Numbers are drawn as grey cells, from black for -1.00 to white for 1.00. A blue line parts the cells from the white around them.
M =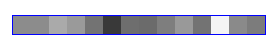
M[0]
0.10
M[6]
-0.14
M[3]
0.21
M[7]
-0.16

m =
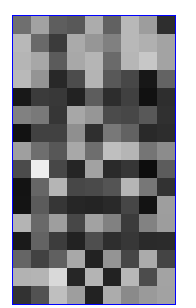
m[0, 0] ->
-0.13
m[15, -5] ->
-0.73
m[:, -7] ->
[-0.26, -0.54, -0.29, -0.69, -0.56, -0.58, -0.49, -0.32, -0.44, 0.42, -0.58, 0.24, -0.53, -0.25, 0.70, 0.50]
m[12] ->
[-0.80, -0.22, -0.53, -0.73, -0.39, -0.64, -0.57, -0.67, -0.66]
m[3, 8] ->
-0.22
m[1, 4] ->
0.18
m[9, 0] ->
-0.85
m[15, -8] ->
-0.36
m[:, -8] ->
[0.27, -0.18, 0.31, 0.16, -0.54, -0.05, -0.49, -0.14, 0.86, -0.20, -0.29, -0.18, -0.22, -0.48, 0.41, -0.36]
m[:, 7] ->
[0.23, 0.38, 0.56, -0.82, -0.87, -0.31, -0.68, -0.08, -0.90, -0.07, -0.85, 0.02, -0.67, 0.34, -0.40, 0.21]
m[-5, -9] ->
0.41
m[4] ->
[-0.81, -0.54, -0.56, -0.73, -0.27, -0.65, -0.50, -0.87, -0.64]
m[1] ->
[0.44, -0.18, -0.54, 0.33, 0.18, 0.00, 0.44, 0.38, 0.28]
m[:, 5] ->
[-0.24, 0.00, -0.17, -0.31, -0.65, -0.41, -0.06, 0.50, -0.67, -0.34, -0.68, 0.01, -0.64, 0.16, -0.73, 0.35]
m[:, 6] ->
[0.44, 0.44, 0.43, -0.44, -0.50, -0.44, -0.23, 0.42, -0.58, 0.43, -0.45, -0.54, -0.57, -0.45, 0.44, 0.08]
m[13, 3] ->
0.32
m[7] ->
[0.25, -0.14, -0.32, 0.32, -0.14, 0.50, 0.42, -0.08, 0.10]
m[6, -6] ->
0.12
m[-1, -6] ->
0.24
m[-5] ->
[0.41, -0.18, 0.24, -0.44, 0.27, 0.01, -0.54, 0.02, 0.23]
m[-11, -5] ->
0.18

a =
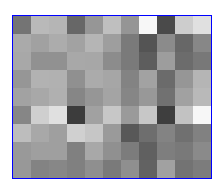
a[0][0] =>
-0.09
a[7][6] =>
-0.03
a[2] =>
[0.32, 0.14, 0.14, 0.32, 0.31, 0.10, -0.04, -0.27, 0.23, -0.15, -0.06]
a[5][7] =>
0.56
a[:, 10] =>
[0.76, 0.06, -0.06, 0.42, 0.45, 0.94, 0.01, 0.08, -0.03]
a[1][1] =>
0.26
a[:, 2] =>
[0.42, 0.35, 0.14, 0.39, 0.38, 0.76, 0.25, 0.25, 0.06]
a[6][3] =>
0.63
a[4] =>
[0.27, 0.32, 0.38, 0.05, 0.18, 0.29, 0.05, 0.19, -0.11, 0.26, 0.45]
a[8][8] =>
0.26
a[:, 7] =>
[0.94, -0.34, -0.27, 0.27, 0.19, 0.56, -0.14, -0.25, -0.23]
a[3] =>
[0.18, 0.40, 0.39, 0.13, 0.34, 0.30, 0.03, 0.27, -0.16, 0.18, 0.42]
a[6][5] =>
0.21
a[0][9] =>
0.61
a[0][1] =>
0.45
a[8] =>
[0.19, 0.03, 0.06, 0.00, 0.12, -0.04, 0.12, -0.23, 0.26, -0.10, -0.03]
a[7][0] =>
0.20
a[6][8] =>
0.03
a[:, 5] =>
[0.50, 0.24, 0.10, 0.30, 0.29, 0.56, 0.21, 0.13, -0.04]
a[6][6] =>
-0.31

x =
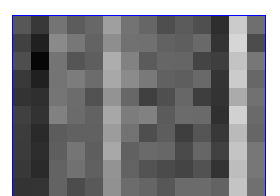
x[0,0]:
-0.32
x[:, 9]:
[-0.29, -0.26, -0.21, -0.26, -0.19, -0.16, -0.51, -0.42, -0.47, -0.16]
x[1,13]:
-0.40
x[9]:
[-0.60, -0.59, -0.22, -0.40, -0.30, 0.14, -0.15, -0.21, -0.32, -0.16, -0.16, -0.22, 0.54, -0.12]
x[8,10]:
-0.36
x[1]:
[-0.49, -0.75, 0.08, -0.07, -0.22, 0.11, -0.11, -0.12, -0.23, -0.26, -0.18, -0.60, 0.68, -0.40]
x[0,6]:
-0.10
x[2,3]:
-0.33
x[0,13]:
-0.13
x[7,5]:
0.32
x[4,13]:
-0.11
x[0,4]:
-0.19
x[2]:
[-0.39, -0.95, -0.09, -0.33, -0.26, 0.36, 0.02, -0.29, -0.20, -0.21, -0.47, -0.51, 0.53, -0.07]
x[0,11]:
-0.64
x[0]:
[-0.32, -0.56, -0.09, -0.28, -0.19, 0.25, -0.10, -0.20, -0.39, -0.29, -0.38, -0.64, 0.59, -0.13]
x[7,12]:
0.54
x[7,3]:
-0.08
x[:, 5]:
[0.25, 0.11, 0.36, 0.32, 0.15, 0.31, 0.22, 0.32, 0.15, 0.14]
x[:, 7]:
[-0.20, -0.12, -0.29, -0.05, -0.50, 0.01, -0.39, -0.17, -0.35, -0.21]

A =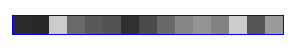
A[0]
-0.67
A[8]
-0.18
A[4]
-0.30
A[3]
-0.17
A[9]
0.04

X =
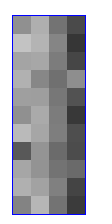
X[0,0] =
0.13
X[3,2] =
-0.12
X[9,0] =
0.38
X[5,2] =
-0.03
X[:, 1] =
[0.37, 0.41, 0.31, 0.06, 0.24, 0.33, 0.30, 0.16, 0.15, 0.27, 0.43]
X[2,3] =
-0.45
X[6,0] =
0.46
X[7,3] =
-0.40
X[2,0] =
0.29
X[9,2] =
0.00
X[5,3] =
-0.56
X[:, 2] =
[-0.10, 0.04, -0.03, -0.12, -0.07, -0.03, -0.01, -0.16, -0.10, 0.00, -0.10]
